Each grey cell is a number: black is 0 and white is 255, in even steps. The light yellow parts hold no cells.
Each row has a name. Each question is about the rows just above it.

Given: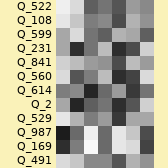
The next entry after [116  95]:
[178]
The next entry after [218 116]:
[95]
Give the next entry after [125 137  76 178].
[146]
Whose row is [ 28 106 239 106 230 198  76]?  Q_987

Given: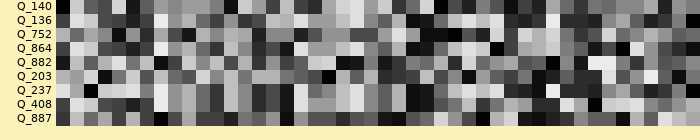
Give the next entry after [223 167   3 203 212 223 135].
[106]
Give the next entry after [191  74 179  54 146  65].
[94]
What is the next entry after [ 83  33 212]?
[65]
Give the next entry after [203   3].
[65]
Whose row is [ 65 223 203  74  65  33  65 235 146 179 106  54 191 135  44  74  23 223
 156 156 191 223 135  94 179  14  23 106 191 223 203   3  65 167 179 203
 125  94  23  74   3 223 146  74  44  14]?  Q_864
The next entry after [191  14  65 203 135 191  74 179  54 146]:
[65]
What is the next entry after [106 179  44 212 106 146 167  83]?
[94]

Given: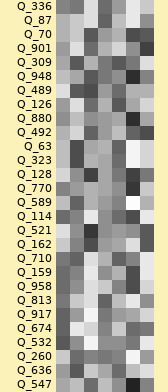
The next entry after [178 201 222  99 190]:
[232]
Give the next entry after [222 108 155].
[232]

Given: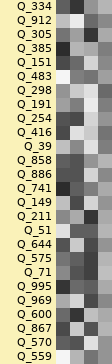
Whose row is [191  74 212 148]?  Q_149
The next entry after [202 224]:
[106]

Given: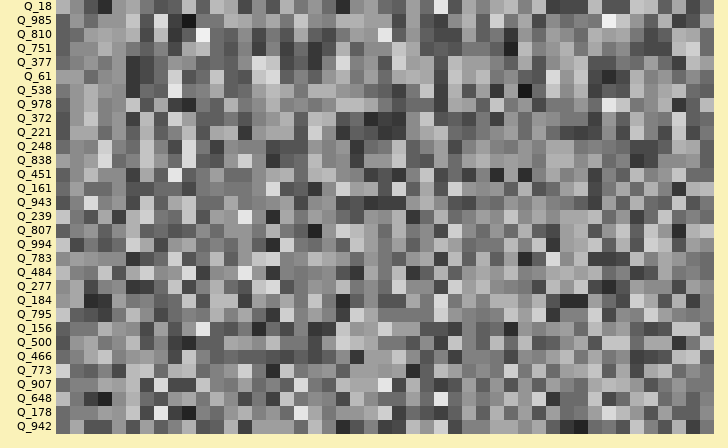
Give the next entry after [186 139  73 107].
[129]
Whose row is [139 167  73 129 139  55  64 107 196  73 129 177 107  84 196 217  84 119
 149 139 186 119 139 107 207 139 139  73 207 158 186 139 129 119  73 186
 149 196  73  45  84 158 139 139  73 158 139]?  Q_277
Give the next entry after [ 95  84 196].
[217]

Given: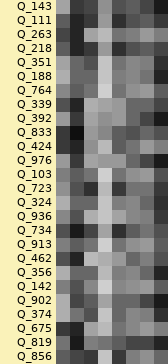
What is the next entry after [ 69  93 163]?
[103]
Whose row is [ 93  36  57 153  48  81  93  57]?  Q_111

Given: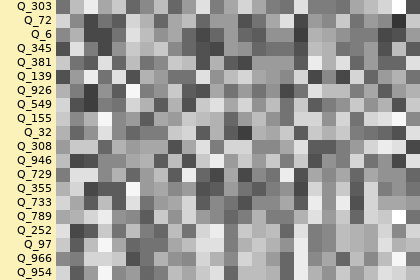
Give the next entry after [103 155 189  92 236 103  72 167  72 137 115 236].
[81]
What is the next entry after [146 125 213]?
[115]

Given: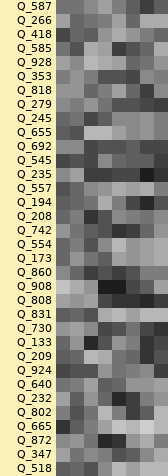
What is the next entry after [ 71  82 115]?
[71]
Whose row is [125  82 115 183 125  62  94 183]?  Q_802
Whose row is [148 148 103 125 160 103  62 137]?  Q_818
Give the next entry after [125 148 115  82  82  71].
[62]
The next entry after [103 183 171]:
[115]

